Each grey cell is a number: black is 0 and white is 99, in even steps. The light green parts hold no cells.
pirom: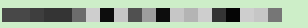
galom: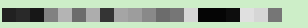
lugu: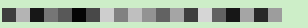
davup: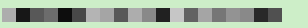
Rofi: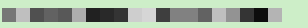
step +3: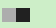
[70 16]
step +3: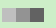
[77 60 41]
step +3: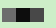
[45  8 31]
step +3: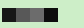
[12 37 45  8]
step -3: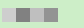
[77 47 71 54]
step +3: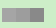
[67 64 56]

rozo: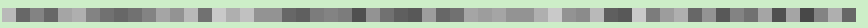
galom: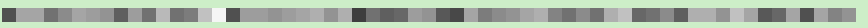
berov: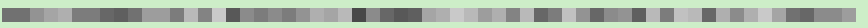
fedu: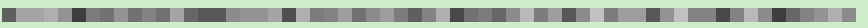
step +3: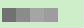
[47 57 67 64]
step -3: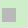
[69]
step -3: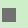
[41]
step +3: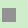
[60]

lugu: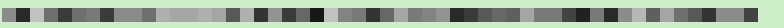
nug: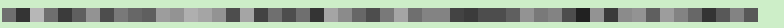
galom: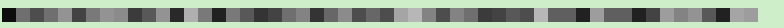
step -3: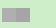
[65 61]
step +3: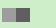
[64 40]

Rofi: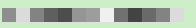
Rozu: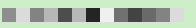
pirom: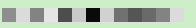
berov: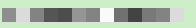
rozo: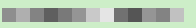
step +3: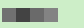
[47 29 44 54]
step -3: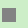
[48]
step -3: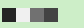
[11 90 41 23]

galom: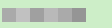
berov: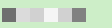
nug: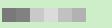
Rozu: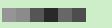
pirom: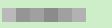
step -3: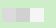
[82 78 92]
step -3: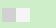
[78 92]
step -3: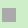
[63]
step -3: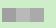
[59 69 63]

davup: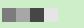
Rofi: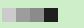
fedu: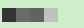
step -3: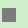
[45]
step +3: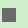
[44]
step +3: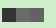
[23 44 41]
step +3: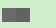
[44 41]
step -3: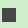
[24]
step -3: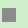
[51]

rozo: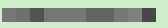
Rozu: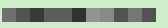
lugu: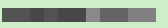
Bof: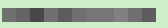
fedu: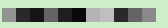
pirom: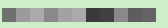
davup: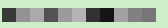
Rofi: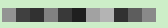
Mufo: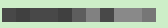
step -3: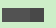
[29 29 25]
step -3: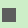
[33]

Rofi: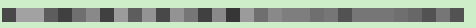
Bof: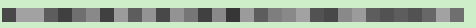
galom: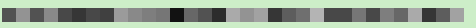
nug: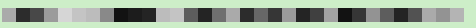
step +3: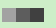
[66 39 28]
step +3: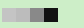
[79 76 56 10]
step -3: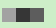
[60 18 33]
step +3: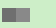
[46 56]
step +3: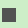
[35]
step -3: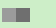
[57 40]

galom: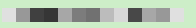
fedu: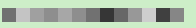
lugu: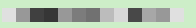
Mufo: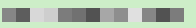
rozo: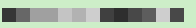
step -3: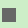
[37]
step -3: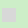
[81]
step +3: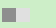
[58 90]
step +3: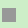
[62]
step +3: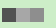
[35 68 58]

